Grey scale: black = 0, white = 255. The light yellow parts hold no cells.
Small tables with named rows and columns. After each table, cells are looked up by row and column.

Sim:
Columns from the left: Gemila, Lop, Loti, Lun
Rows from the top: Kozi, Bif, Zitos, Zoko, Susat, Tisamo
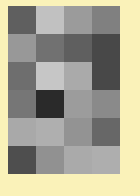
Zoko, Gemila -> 118
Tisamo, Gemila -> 78
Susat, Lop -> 175
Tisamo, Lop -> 145
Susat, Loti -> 147
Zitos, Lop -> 198
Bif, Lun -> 72
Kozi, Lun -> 128
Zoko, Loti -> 156
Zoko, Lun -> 138
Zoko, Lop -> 42
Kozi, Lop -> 193
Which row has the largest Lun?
Tisamo

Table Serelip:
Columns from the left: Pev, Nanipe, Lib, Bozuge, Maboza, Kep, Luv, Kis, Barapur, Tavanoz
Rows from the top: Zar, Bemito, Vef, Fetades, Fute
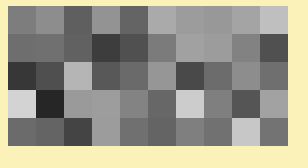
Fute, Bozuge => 156
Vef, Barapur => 141
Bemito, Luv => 161
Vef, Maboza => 106
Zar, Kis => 152
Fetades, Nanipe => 38
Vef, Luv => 73
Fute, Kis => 113
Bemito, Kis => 156

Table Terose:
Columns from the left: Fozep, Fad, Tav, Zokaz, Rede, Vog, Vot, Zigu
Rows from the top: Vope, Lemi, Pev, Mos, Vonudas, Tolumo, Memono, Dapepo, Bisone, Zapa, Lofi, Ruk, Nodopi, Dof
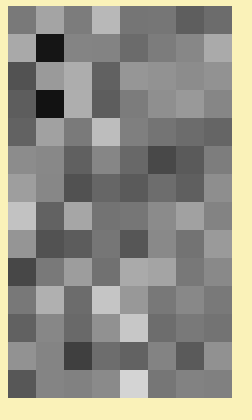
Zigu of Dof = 128
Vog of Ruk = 109
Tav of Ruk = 105
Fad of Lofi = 176
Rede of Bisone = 86
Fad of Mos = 18
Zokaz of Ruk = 145
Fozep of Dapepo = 194
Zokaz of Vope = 184
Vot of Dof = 130
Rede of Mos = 124
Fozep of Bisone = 149
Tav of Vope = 124
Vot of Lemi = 135
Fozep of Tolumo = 140

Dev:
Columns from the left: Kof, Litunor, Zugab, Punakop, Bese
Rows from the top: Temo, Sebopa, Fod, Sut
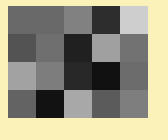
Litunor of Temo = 105
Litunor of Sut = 18
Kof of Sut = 99
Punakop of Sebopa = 160
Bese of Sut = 126
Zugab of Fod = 40
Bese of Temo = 206
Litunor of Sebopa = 111
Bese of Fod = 108
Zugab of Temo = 129
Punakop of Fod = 17
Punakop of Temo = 45
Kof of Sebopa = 83
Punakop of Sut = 91
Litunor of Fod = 125
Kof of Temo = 105
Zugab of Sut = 168
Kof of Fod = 162
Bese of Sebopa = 114
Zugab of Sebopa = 32
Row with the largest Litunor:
Fod

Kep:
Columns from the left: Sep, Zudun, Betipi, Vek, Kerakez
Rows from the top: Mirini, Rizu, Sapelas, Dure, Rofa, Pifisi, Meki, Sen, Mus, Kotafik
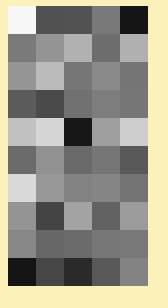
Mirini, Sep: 247
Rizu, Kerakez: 176
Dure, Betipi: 113
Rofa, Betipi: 23
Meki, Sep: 217
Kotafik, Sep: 20
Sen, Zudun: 68
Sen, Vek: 98
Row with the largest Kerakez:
Rofa

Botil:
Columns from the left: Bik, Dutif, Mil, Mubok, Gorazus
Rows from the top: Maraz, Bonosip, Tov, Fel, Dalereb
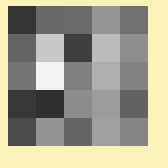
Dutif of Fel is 47
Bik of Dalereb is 74
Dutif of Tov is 242
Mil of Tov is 127
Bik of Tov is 116
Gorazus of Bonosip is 142
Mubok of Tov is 174
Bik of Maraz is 53
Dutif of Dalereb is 148
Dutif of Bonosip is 200
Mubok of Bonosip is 187
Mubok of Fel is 156
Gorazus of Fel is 99
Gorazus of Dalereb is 132
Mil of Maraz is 106
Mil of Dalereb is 101
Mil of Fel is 140
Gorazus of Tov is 130

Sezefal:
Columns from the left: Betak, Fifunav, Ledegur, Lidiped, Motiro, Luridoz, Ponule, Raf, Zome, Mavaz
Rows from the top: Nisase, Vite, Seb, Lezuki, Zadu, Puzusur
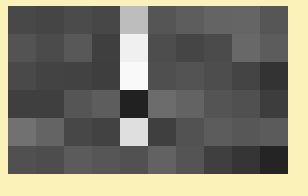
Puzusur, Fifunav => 77
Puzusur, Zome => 53
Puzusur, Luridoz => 98
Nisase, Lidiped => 71
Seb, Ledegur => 66
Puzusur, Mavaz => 36
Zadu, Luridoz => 63
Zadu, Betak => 113
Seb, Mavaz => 51
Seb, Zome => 68
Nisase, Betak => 72
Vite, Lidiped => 63
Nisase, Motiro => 189
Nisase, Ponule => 93
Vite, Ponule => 69
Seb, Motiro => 249
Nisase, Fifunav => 69

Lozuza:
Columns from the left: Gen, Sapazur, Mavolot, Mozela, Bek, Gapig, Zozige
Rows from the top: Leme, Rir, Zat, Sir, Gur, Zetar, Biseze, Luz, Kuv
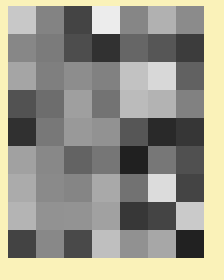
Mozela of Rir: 49
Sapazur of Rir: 123
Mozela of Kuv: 191
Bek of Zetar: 32
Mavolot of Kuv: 73
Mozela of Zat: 129
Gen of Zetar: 161
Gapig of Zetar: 119

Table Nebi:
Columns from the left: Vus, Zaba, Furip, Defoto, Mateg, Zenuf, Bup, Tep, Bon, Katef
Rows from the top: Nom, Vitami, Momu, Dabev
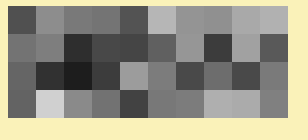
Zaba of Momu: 49
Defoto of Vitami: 72
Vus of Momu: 101
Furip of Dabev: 138
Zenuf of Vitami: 96
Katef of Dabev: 128
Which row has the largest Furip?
Dabev

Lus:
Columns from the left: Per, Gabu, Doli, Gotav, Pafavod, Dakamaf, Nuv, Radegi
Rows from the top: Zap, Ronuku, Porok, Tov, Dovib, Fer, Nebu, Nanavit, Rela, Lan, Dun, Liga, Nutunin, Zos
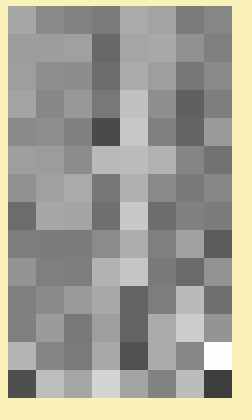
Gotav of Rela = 139
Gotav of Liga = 158
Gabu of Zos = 189
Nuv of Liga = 205
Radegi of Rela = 92
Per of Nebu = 145
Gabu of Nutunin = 133
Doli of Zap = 130
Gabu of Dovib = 143
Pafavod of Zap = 170
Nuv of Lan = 106
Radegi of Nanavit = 124
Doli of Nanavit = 164
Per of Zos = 79
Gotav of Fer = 185
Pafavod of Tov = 193
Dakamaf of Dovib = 129
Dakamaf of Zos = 130
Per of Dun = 127
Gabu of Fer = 156

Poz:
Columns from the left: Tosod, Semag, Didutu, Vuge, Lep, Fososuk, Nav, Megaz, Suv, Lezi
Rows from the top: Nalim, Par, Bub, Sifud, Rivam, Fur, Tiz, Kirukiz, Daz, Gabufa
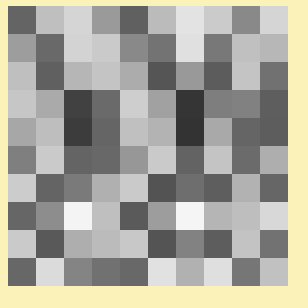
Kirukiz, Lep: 90
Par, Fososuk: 115
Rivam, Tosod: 167
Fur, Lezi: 174
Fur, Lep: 151
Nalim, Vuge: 154
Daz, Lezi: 114
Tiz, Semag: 100
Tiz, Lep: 202
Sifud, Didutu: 65
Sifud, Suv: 129
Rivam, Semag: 190
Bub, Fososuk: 85
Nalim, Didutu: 213
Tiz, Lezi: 102
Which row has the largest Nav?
Kirukiz

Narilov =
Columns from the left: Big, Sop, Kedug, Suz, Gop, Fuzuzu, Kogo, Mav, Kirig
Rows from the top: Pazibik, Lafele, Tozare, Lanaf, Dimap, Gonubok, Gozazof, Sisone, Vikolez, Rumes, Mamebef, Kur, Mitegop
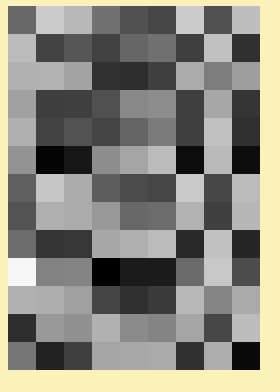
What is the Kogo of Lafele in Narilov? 63
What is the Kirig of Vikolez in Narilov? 38
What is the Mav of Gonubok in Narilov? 185
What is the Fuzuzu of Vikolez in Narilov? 187
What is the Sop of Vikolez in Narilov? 52
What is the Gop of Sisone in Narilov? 104
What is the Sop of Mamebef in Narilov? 173

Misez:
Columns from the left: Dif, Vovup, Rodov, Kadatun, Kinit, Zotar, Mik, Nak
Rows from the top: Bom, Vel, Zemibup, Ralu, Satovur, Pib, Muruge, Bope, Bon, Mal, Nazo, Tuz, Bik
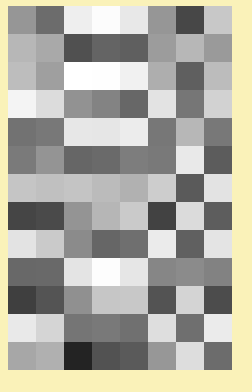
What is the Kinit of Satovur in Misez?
236
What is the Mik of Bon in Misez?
96
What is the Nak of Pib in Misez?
92
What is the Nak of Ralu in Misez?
210
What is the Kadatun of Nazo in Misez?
198
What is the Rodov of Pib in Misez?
102
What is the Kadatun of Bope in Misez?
182
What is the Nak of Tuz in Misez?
235
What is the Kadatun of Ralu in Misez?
131
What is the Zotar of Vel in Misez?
156
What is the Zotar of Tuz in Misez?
222
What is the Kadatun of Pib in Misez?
106
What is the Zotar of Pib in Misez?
121
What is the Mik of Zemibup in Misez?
95
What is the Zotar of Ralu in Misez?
227
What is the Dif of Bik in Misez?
167
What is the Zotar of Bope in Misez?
66
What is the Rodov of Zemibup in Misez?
255
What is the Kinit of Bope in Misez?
202
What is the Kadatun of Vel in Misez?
100

